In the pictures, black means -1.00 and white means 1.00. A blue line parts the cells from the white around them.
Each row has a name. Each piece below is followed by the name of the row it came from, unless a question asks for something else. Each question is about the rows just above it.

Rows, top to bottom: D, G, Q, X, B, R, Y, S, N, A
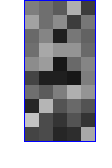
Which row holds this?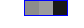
B
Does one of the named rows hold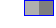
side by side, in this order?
no
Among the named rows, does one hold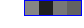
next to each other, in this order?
yes
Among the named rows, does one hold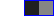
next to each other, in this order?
no
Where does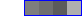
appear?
D

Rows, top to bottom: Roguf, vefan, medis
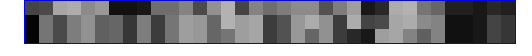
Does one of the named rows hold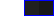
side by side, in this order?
yes
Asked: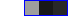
Roguf
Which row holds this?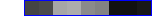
vefan
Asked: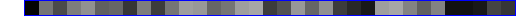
medis

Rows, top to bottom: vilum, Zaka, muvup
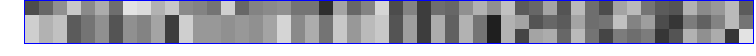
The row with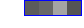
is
vilum
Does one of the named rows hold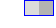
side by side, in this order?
yes
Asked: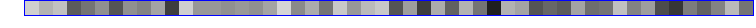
Zaka

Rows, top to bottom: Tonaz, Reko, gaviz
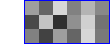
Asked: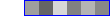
Tonaz
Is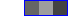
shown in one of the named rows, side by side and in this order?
no
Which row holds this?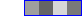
gaviz
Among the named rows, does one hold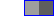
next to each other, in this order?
no
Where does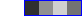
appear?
Reko
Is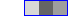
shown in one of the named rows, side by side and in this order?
no

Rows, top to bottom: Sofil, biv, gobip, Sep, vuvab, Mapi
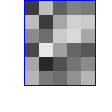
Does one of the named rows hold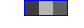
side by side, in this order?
no
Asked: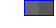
Sep
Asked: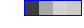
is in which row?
biv
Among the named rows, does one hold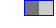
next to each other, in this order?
no
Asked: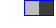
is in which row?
biv
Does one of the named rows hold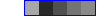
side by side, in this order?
yes
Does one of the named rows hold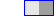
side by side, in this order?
yes

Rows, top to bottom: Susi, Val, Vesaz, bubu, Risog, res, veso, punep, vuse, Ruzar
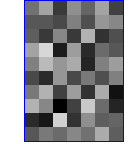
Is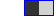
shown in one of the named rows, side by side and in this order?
no
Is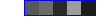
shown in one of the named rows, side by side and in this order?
no
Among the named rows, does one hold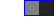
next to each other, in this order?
no
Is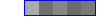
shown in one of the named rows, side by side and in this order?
no
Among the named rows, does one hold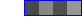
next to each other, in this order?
no

